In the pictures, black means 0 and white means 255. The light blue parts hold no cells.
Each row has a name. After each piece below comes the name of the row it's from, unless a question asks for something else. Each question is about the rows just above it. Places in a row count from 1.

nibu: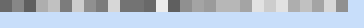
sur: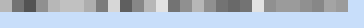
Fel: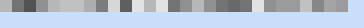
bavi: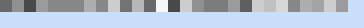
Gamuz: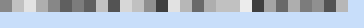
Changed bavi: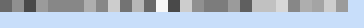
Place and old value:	22, [205]
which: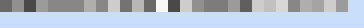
bavi
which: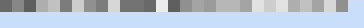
nibu
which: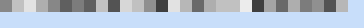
Gamuz

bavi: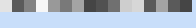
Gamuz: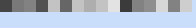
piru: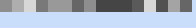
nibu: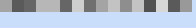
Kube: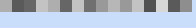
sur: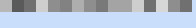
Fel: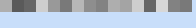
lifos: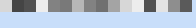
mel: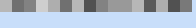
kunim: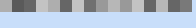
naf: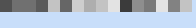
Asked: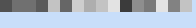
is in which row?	naf
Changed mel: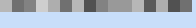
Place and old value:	16, [121]
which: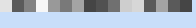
bavi

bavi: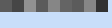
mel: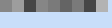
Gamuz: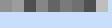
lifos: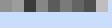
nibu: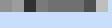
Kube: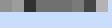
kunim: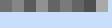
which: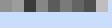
lifos
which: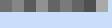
kunim

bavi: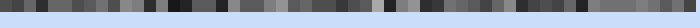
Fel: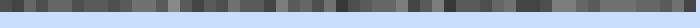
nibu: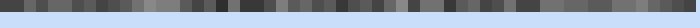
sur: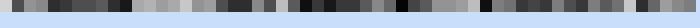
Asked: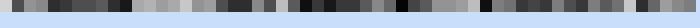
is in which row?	sur
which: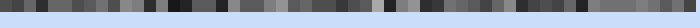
bavi
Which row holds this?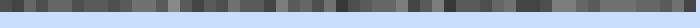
Fel
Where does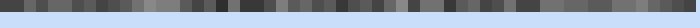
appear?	nibu

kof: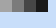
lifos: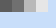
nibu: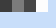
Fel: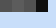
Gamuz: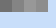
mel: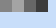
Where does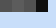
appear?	Fel
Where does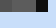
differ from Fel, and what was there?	3, [82]
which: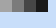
kof
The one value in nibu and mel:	[60]
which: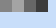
mel

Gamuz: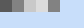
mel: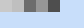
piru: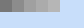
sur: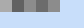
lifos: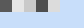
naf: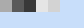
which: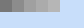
piru
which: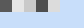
lifos
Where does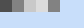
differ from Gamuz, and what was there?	1, [89]
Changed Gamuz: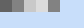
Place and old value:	1, [89]
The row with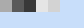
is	naf
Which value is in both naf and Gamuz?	[89]

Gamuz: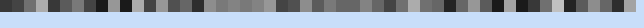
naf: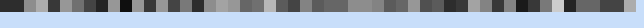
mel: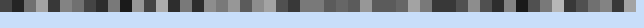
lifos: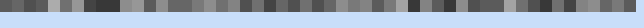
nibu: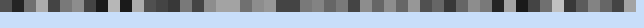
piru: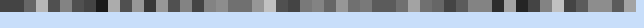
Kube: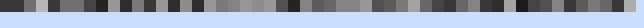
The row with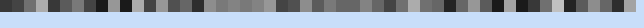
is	Gamuz
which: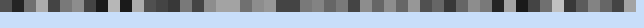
nibu
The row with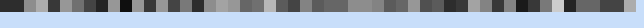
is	naf
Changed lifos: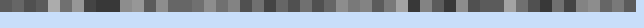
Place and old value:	17, [121]
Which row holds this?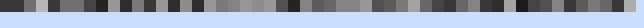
Kube

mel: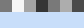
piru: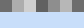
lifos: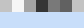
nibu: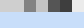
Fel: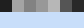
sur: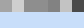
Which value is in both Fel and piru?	[183]
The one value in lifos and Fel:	[164]
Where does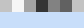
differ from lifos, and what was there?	5, [121]
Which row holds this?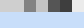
nibu
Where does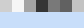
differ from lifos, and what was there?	1, [195]

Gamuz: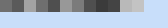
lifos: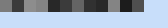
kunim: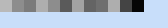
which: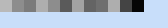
kunim
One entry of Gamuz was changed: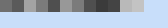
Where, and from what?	4, [111]

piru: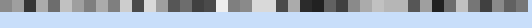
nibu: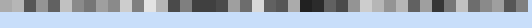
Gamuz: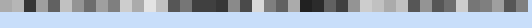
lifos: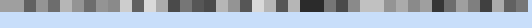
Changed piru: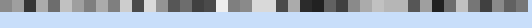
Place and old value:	14, [159]
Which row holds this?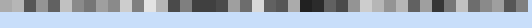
nibu
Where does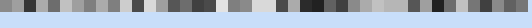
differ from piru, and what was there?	19, [238]

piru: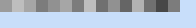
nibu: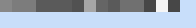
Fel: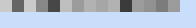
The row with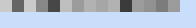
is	Fel
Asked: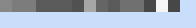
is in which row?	nibu

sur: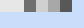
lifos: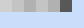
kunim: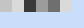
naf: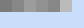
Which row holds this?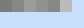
naf
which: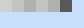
lifos
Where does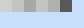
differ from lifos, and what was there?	3, [177]
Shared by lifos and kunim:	[196]
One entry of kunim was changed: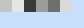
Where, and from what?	2, [218]

